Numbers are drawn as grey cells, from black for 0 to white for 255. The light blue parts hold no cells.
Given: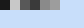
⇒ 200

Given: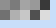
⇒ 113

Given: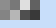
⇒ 97

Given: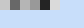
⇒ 104

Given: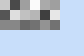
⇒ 135

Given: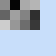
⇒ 47

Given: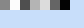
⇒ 79

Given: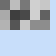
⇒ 179
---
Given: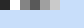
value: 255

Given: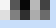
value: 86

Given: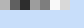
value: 96

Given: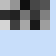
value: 149

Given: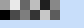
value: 233

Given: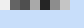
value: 100

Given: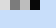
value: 124

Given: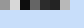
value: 216
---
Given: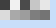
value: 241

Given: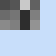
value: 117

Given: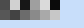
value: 209

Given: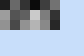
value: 84

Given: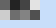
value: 35

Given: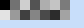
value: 114

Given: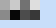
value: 202

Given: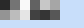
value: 116

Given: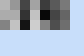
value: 172

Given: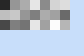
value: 200
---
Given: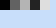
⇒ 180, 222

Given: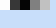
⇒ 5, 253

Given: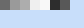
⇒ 239, 248

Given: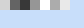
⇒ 150, 255

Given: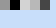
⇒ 211, 211

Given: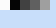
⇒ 65, 251

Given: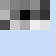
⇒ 7, 237
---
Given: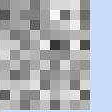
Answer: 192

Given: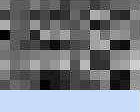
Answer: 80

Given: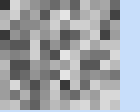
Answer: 186

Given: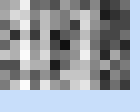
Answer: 123

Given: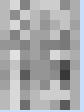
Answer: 185

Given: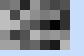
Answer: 161

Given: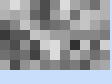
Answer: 167

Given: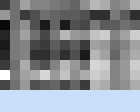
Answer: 71

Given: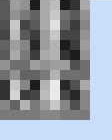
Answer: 122
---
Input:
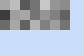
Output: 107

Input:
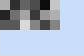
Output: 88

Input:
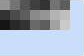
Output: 21

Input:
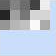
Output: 150

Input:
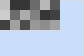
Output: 64

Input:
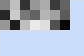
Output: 151

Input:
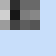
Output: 156

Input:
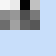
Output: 109
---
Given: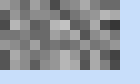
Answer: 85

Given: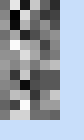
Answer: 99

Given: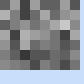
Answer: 126

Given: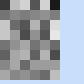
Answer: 135

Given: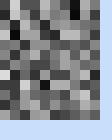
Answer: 51
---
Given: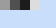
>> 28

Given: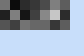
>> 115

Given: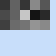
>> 116

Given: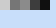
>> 139

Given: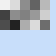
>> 173

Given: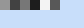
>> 119

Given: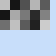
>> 91
